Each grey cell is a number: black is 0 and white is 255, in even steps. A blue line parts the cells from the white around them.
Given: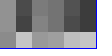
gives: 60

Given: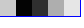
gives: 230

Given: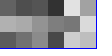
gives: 162

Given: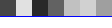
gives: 159

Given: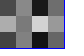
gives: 110

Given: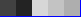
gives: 174

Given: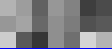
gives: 75

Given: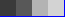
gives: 211
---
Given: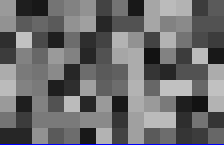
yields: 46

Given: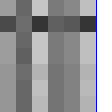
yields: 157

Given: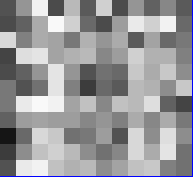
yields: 216

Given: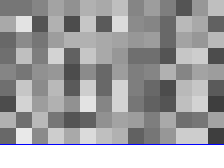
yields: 104

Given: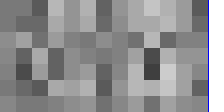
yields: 141
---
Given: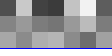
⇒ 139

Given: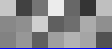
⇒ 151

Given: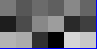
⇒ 171

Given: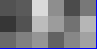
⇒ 128

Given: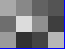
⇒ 49

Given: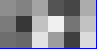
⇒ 104

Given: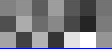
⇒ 65

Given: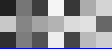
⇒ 125
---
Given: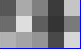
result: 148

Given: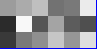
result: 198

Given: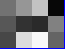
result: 220

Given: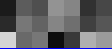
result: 57

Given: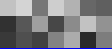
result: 172

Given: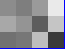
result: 119

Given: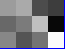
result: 84
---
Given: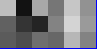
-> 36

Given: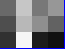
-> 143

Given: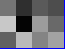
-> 156

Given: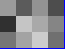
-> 169

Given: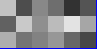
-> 143

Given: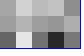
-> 158
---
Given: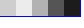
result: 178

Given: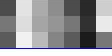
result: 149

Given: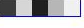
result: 31

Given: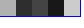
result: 68

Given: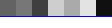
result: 206

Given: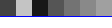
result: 85

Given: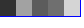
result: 92
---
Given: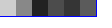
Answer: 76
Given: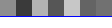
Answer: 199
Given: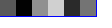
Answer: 208
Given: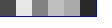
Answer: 191
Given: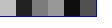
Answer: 152
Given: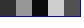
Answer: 11
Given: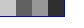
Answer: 97
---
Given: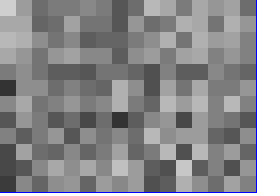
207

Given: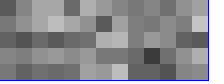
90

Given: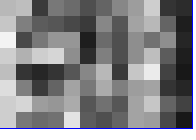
184

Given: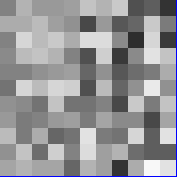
130

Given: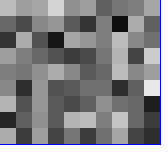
187

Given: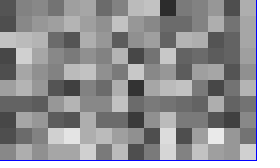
84

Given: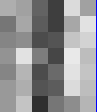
174
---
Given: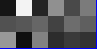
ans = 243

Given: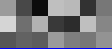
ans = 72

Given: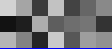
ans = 165

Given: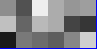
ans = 81

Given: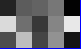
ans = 92

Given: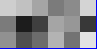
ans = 193
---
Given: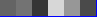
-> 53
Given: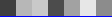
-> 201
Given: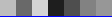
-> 212
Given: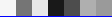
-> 232
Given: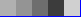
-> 110
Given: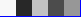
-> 194
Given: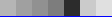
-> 145
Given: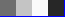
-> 250
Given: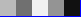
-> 241
